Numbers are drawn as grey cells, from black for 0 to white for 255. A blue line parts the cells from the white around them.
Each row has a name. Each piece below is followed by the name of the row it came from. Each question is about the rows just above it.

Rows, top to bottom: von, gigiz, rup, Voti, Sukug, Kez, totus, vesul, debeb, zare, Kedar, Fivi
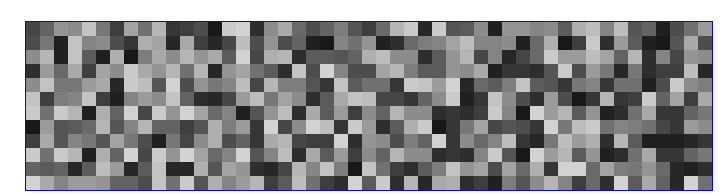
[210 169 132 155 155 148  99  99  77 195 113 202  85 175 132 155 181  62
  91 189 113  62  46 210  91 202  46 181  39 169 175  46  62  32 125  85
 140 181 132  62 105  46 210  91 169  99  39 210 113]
Fivi
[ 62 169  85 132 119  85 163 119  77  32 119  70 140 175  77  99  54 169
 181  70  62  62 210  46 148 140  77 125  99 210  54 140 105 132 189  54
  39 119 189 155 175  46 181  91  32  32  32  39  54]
debeb
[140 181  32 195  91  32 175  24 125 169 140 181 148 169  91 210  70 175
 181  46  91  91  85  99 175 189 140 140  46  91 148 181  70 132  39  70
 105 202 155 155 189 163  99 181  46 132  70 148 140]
rup
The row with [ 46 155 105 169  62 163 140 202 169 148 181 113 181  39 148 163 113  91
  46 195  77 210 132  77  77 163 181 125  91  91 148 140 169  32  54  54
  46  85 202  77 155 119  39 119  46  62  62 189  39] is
Voti

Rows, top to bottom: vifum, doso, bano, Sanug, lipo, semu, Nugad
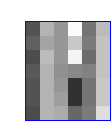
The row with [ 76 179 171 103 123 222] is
Nugad
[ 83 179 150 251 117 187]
vifum
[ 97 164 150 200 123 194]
doso

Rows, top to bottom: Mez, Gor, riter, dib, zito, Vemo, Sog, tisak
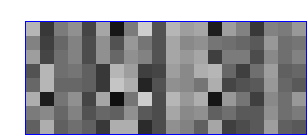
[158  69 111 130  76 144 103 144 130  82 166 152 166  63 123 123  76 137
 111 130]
riter
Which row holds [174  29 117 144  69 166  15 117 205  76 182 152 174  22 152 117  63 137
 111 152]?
Vemo

